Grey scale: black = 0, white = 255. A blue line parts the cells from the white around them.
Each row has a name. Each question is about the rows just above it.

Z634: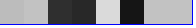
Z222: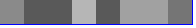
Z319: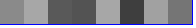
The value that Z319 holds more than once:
[167]
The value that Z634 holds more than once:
[194]
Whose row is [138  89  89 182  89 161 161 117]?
Z222
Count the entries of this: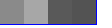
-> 4

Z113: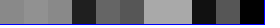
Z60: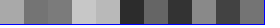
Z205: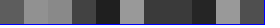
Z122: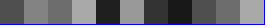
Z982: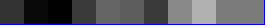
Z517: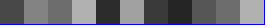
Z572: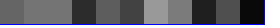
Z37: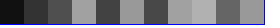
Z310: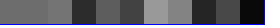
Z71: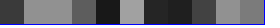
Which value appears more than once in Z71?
[145]
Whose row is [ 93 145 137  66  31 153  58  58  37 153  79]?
Z205

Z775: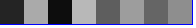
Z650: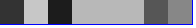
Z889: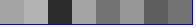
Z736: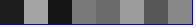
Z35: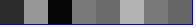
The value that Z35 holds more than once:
[121]
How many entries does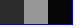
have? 3
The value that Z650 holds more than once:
[184]
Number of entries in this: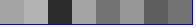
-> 8
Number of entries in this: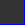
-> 1
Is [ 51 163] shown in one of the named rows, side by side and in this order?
no
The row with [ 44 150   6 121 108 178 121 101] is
Z35

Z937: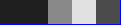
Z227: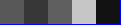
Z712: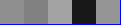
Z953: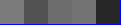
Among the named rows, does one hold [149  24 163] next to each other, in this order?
no
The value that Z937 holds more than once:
[31]
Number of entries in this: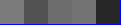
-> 5
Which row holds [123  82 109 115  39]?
Z953

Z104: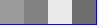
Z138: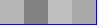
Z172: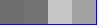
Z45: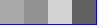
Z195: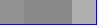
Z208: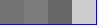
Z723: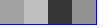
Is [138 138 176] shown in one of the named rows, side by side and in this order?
yes
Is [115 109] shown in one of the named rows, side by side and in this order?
no

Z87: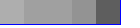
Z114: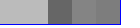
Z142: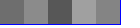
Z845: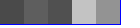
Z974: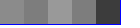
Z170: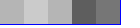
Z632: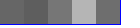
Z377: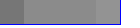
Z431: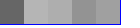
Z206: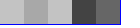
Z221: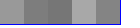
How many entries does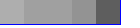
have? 5
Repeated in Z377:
[139]
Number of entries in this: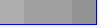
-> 4

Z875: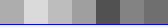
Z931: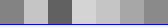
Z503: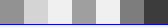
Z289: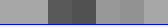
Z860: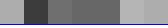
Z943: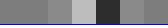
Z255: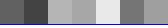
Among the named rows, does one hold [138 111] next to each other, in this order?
no
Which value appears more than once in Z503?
[240]
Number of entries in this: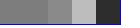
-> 5
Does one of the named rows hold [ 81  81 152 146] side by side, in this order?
no
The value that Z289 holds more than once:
[167]
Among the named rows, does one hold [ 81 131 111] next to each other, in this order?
yes

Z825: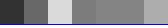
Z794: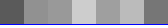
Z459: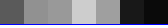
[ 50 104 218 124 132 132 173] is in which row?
Z825
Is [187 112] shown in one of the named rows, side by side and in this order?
no
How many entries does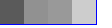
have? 4
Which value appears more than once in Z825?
[132]

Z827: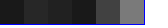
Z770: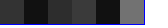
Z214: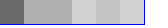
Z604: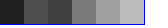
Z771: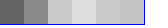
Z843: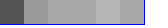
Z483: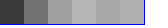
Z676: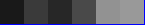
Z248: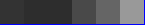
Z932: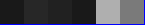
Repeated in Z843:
[168]
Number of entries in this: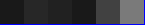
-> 6
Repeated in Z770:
[17]

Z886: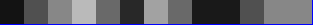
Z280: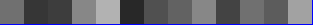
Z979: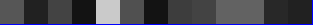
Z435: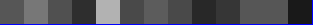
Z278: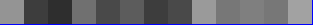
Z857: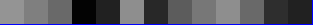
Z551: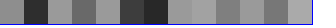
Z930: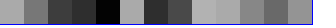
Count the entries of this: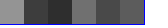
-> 6
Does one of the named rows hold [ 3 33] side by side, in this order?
yes
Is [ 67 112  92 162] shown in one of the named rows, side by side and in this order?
yes
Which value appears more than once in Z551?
[154]
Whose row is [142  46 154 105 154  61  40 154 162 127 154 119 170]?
Z551
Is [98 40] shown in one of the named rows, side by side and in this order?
yes

